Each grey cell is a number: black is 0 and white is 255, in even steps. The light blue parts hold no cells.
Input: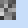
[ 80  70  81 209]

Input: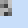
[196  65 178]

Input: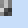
[120 194 211]

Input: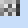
[ 94 234 169 220]

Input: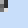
[ 50 101]

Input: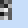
[ 94  33 200]

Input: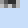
[184 100]

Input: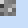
[117 139 135  95]
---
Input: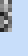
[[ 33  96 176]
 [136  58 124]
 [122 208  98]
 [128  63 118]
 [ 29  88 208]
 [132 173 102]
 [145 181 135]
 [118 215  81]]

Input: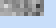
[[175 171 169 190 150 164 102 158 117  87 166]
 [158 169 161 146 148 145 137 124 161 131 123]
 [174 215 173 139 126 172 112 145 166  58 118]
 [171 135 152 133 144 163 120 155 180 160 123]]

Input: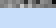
[[126 141 168 138 114 198 133 180 120 141 127 110 122 112]
 [137 123 146 126 141 118  46 149 100  53 143 131 118  11]]

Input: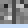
[[122 132 130  74 141 117 136]
 [ 92 176 221  74 134 114 122]
 [137 117 149  74 118 124 142]
 [114 112 179  74 103 156 148]
 [124  31 148  74 189 199  55]
 [138 139 130  74 149  63 130]]

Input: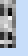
[[ 53 132  19  85]
 [217 197 193 123]
 [ 47 136  12  98]
 [ 43 128  32 168]
 [166 184 211 160]
 [188 229 186 120]
 [200 205 186 114]
 [190 199 243 122]
 [ 53 153   6 141]
 [ 54 145  21 152]
 [ 81 176 153 171]
 [178 205 176 123]]

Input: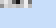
[[144 214 199 206 185 194 236 186]
 [203 231 202 101  19 172 239 117]]

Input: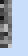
[[ 65  71 198]
 [141 149 139]
 [ 77 139 111]
 [ 64  45 140]
 [150 184 113]
 [126 186  94]
 [ 66  90 116]
 [ 20  99 116]
 [ 77  91 144]
 [ 63 110 124]
 [163 111 150]
 [ 25  87 128]]

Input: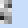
[[219 171 141]
 [ 31 130 143]
 [130 178 180]
 [190 188 218]
 [243 137  75]
 [221 175 139]]
